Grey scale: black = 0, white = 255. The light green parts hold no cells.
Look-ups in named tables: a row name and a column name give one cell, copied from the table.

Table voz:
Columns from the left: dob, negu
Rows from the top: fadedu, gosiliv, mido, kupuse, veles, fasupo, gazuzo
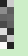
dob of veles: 220
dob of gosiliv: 140
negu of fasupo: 199
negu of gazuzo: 36
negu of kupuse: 97
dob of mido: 100
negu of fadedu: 204
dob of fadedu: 35
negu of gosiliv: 93
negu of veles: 48
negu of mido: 104
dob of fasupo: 81
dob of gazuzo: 250
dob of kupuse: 74

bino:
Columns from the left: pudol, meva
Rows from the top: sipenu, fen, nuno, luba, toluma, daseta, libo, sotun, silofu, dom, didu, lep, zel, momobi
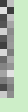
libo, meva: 154
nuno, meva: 193
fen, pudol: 223
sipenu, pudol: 62
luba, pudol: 84
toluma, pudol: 209
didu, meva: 226
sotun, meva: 124
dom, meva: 148
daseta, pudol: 87

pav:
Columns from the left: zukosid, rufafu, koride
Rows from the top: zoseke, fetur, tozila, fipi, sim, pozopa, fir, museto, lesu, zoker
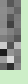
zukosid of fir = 203
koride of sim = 111
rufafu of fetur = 128
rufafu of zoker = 45
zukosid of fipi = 137
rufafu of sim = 129
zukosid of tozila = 139
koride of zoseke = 118
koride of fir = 185
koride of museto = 129
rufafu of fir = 83
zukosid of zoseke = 137
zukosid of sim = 147
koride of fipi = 126
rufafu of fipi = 66
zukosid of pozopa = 126
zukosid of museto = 27
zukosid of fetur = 141
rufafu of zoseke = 88
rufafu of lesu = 215

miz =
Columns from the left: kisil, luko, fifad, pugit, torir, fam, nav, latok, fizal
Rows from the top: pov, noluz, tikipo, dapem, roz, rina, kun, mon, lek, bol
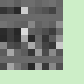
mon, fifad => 105
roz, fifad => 39
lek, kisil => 106
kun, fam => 109
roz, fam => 91
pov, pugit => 109
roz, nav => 78
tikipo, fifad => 106
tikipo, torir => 106
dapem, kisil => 115
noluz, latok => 68
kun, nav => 67
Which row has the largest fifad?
bol

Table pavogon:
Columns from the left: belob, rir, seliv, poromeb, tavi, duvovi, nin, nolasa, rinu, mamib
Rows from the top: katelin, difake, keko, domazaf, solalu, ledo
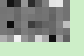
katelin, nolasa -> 227
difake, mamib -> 114
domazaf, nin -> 100
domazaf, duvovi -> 83
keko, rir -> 120
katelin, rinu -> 230
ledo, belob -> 173
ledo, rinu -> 156
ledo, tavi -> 123
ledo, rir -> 146
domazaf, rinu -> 130
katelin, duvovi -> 90
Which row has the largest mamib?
domazaf

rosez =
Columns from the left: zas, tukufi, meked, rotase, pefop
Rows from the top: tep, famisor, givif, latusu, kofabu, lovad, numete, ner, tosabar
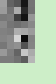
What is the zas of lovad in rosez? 132
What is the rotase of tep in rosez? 22
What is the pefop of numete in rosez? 132
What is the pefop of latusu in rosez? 136
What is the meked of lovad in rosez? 212
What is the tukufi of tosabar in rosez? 123
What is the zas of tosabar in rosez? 123
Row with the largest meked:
lovad

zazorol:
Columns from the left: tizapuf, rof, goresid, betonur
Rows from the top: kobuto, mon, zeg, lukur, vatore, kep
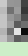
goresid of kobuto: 148
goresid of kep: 92
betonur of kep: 108
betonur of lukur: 110
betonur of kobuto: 66
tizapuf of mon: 186
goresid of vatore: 228
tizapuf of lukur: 196
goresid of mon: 155
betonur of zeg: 78
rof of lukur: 162
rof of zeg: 150
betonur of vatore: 11
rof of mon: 113
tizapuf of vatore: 179
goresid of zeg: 133

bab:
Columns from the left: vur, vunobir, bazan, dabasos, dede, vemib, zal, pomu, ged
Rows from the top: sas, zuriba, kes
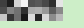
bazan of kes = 110
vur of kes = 200
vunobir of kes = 53
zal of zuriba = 152
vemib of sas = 88
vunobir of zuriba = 131
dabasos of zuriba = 47
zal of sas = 72
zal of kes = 216

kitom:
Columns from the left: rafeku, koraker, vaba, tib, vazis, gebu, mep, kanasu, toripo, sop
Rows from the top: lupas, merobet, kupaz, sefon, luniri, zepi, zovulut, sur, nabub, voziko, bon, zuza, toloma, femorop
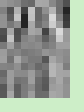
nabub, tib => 135
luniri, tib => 106
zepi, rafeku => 73
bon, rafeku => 105
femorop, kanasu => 167
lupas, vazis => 105
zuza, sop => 142
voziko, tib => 113
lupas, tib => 111
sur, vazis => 125
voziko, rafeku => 132
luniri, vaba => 77
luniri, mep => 67
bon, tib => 138
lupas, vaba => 136

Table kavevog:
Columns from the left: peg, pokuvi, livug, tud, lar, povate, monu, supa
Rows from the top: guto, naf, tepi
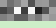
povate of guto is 152
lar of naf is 246
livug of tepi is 95
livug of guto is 131
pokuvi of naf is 93
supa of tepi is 152
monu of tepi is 167
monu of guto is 154
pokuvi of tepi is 142
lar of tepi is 143
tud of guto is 165
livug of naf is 249
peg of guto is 156
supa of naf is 160
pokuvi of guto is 111
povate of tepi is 122
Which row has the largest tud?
guto

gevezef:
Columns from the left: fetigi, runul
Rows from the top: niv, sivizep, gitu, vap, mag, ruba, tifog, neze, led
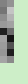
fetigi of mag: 31
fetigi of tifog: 155
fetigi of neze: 150
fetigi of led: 164
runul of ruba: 20
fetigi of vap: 154
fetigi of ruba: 162
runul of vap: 162
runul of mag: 106
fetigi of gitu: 142
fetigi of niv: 130
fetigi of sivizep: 117
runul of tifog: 82
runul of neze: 31
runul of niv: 147
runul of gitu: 179
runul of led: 138
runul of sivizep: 196
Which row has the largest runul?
sivizep

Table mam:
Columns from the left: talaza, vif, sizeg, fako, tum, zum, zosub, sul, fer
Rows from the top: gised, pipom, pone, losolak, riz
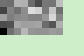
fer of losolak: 175
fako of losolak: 159
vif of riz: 111
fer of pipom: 112
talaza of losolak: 76
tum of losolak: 161
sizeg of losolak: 168
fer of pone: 135
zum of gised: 74
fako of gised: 176
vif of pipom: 132
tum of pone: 131

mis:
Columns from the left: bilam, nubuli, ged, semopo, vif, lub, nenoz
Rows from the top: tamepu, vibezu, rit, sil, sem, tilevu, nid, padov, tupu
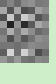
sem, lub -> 105
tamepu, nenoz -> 125
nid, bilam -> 117
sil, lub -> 169
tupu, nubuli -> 125
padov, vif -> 156
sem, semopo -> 170
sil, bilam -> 156
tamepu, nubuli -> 132
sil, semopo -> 43
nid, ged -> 111
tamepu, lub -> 121
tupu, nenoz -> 131
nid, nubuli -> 119

